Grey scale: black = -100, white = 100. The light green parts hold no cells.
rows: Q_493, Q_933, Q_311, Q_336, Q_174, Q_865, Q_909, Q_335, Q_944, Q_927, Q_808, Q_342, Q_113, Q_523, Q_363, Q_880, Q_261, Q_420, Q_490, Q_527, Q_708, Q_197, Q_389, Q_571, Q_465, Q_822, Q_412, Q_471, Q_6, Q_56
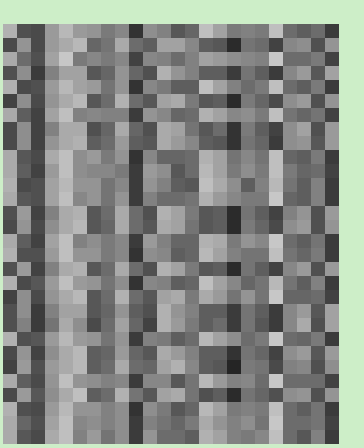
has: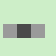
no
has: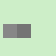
yes
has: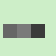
yes

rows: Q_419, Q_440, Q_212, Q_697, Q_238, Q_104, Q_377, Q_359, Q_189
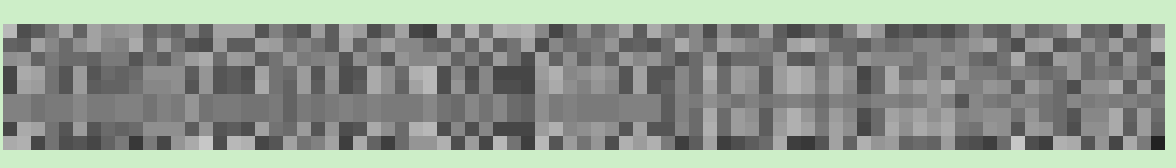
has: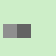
yes
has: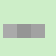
no
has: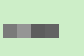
yes
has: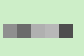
yes
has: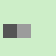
yes
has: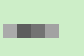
no

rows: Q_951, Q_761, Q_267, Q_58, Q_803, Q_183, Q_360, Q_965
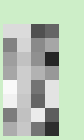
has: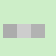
no
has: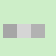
no
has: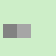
no
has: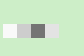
yes
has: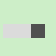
yes

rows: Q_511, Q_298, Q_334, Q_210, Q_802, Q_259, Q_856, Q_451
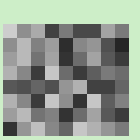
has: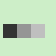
yes
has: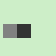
yes
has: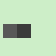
yes
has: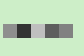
no

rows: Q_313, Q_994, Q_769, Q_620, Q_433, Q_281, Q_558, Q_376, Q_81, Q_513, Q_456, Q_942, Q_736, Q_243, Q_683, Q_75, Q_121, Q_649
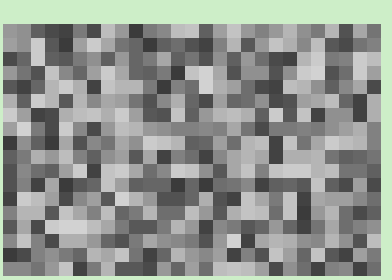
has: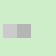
yes
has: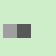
yes
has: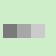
no
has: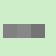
no

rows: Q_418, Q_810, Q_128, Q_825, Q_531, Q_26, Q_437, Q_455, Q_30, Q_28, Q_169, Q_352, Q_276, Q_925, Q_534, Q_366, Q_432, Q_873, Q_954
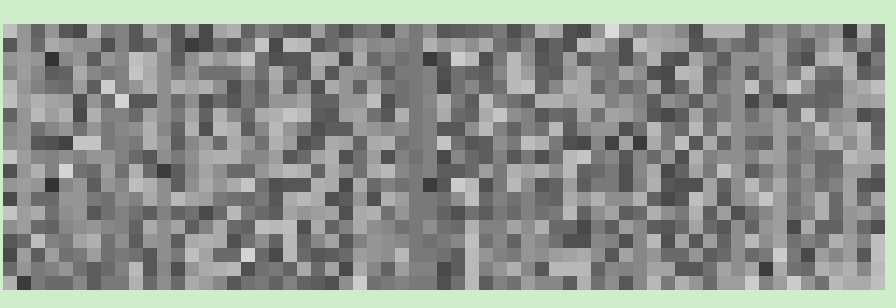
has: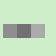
yes
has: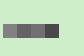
yes
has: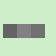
yes

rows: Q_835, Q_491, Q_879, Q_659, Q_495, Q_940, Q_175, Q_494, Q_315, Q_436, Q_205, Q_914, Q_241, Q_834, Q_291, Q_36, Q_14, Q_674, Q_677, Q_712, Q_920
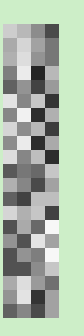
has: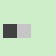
no
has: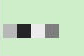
no
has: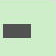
yes

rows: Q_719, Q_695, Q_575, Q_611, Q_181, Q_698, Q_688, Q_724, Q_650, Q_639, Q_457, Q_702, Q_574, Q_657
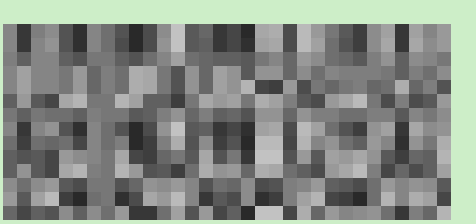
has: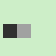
yes
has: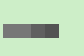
yes
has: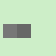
yes
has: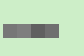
no
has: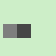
yes
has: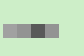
yes
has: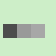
yes

